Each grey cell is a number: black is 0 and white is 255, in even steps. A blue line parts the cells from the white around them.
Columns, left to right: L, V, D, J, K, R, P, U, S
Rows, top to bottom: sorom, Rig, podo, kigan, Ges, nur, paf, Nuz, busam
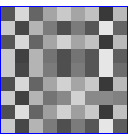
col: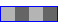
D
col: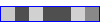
K
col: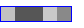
P
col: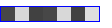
V
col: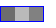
S
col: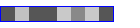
P

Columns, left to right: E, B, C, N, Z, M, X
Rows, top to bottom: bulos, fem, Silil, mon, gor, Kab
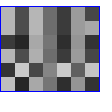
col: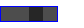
B
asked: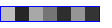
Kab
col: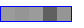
M
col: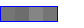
N

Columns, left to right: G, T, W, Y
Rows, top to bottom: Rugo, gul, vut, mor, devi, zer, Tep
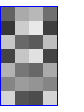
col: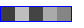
Y
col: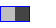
Y

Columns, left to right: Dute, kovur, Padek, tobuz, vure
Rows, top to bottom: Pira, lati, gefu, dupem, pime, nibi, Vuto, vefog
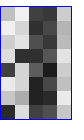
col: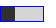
kovur
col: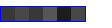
tobuz
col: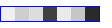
Dute
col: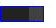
Padek
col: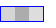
kovur
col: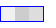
Dute

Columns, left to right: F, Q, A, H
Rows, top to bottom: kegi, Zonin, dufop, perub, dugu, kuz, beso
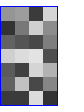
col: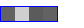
F
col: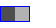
H
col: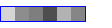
H
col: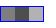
H
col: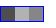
H

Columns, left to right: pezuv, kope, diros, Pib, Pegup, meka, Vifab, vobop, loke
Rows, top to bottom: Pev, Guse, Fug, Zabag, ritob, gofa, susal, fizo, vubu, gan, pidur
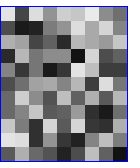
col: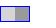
vobop
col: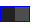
meka
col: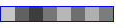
loke
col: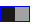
kope

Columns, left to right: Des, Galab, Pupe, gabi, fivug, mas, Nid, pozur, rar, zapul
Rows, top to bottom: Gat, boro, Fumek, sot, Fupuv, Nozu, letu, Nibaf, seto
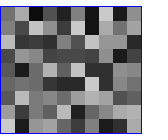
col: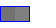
Des
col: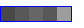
Des
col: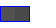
mas

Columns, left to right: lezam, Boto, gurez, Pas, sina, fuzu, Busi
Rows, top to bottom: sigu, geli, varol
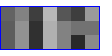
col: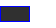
gurez
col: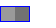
Busi
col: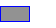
Boto

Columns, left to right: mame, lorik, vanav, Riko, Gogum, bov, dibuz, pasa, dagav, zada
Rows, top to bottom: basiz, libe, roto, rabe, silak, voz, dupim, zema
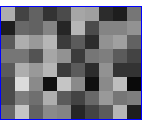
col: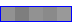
pasa
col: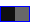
dibuz
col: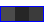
Gogum

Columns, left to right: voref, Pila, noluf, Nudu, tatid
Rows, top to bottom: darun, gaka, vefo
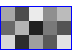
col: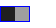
noluf
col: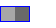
voref
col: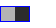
Pila

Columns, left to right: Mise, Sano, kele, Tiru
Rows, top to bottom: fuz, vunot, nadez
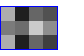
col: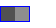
Tiru
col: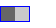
kele
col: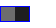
Sano
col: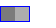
Mise
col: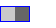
kele

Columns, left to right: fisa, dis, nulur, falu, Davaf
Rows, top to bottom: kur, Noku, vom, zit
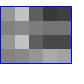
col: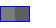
nulur
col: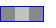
dis
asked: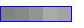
zit
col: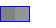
fisa

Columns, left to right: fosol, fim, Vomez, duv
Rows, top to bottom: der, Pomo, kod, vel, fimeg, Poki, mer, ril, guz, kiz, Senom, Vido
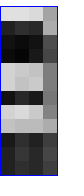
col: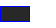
Vomez
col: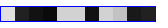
fosol
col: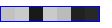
Vomez
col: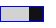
fosol

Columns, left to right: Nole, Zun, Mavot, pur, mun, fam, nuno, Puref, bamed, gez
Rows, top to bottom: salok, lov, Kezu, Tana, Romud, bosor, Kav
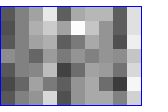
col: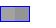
Mavot
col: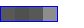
Nole
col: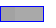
nuno
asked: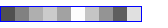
lov
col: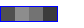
bamed
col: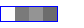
fam

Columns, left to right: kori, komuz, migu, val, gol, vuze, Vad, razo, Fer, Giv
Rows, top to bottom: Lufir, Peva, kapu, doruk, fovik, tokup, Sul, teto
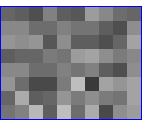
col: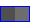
migu
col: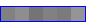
gol
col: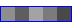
razo
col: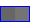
kori
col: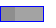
Giv
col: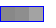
Giv
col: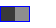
Vad

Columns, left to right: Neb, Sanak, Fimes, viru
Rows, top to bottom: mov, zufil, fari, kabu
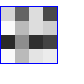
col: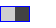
viru
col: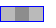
Sanak
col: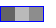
Sanak
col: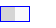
Neb

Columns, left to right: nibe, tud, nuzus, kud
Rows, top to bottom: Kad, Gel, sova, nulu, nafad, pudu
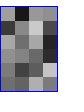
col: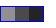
kud
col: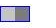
kud
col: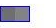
tud

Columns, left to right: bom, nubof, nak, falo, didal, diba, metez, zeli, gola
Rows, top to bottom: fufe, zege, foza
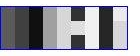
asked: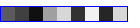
foza
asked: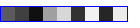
fufe
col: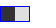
diba
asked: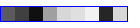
zege

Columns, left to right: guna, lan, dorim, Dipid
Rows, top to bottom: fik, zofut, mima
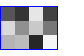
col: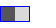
guna
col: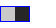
dorim
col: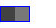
Dipid

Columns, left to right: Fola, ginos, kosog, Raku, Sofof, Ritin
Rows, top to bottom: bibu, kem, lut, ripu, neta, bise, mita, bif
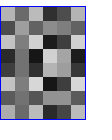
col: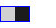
Ritin
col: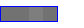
ginos
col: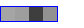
Sofof
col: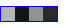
Raku
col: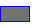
ginos
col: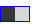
Ritin
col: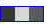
Ritin

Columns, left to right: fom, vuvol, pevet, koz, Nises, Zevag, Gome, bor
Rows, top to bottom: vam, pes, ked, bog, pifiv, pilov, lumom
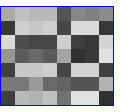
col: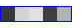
bor
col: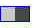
pevet
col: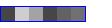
Nises
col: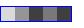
fom

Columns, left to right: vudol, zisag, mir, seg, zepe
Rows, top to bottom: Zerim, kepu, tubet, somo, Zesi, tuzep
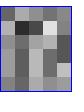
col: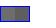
zisag
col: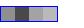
mir
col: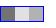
seg
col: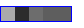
zisag

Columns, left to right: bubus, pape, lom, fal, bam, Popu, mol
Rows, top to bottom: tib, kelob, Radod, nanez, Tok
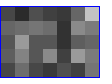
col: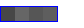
bubus
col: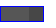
lom
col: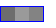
pape
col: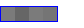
mol
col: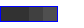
bam

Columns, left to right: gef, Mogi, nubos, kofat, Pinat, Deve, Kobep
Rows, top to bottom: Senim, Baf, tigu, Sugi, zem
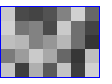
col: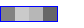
Pinat
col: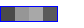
kofat
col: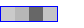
Pinat
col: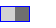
Deve
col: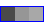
kofat

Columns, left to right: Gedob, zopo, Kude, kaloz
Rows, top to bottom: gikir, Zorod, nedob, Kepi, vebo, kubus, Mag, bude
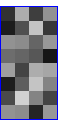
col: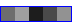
Gedob
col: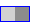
zopo
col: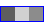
zopo

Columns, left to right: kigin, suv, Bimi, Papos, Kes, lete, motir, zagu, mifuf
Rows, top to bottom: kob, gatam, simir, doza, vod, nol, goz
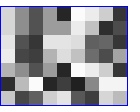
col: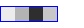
kigin
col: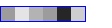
Papos
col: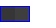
Bimi
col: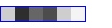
zagu
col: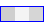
zagu
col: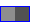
suv

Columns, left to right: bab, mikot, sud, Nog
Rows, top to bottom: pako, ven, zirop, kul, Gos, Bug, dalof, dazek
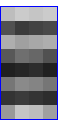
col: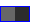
sud
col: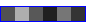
bab
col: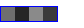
mikot
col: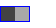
sud

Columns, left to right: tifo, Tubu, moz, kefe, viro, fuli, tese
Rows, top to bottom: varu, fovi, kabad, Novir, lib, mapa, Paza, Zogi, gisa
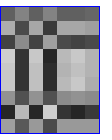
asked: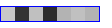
lib
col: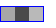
viro

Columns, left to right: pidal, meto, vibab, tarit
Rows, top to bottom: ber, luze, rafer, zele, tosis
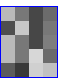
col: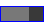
meto
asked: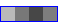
rafer
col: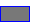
meto
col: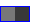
meto
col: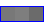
tarit
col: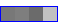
tarit

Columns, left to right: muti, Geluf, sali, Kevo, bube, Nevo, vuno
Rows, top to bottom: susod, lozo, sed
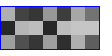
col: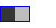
sali
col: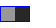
Kevo
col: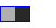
muti
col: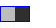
bube

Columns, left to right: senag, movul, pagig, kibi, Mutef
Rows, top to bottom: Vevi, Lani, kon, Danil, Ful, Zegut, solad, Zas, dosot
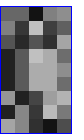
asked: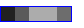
Zegut
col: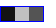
pagig
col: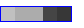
pagig
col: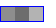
Mutef

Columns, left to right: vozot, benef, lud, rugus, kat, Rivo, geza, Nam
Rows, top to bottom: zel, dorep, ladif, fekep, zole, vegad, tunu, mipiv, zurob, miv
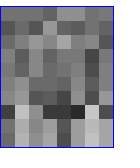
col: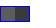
rugus
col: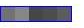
geza
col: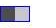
geza
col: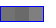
benef

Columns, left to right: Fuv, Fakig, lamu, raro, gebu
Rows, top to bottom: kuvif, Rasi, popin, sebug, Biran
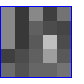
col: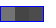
gebu
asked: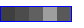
sebug
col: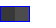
Fakig

